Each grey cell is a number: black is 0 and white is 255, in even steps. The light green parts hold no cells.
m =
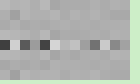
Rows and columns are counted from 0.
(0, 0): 185
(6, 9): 172
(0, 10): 172
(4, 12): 162
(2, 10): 175
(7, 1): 161
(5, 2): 177
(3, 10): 172
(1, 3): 176
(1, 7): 178
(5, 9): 176
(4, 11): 137
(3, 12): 176
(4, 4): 67
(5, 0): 183
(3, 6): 172
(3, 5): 166
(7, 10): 173
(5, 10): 172
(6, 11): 172
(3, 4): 183
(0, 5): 167
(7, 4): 178
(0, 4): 184
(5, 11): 180

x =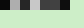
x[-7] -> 9
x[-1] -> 14
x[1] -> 174

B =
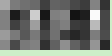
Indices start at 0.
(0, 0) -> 169
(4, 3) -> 129
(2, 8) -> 53
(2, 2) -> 90
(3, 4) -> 70
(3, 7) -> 38
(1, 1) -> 27
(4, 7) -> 97
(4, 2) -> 121
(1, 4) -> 23
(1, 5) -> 128
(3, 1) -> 122
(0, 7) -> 72
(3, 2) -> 88
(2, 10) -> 71

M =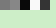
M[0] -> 121
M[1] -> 135

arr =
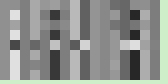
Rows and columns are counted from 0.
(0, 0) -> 144
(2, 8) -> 97
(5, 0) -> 144
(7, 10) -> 136
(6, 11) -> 159
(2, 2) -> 127
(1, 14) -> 173
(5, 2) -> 127
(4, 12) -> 199
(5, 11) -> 151
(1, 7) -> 185
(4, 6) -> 126
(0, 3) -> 169
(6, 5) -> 56
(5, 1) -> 224
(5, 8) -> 97
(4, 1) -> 72
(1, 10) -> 136
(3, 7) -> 185
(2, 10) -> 136
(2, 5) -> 122
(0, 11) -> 109
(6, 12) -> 103
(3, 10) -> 136
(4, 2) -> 127
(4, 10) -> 136
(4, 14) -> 161
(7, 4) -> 124
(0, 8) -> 97
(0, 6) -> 137
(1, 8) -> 97

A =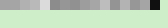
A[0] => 164
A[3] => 185
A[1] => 165
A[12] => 179
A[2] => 177

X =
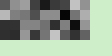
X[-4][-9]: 90
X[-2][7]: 14
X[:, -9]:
[90, 184, 48, 47]
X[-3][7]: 116
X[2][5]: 47
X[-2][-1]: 149
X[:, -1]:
[146, 174, 149, 98]
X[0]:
[90, 144, 158, 64, 25, 58, 68, 194, 146]
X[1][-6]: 79
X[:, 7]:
[194, 116, 14, 50]
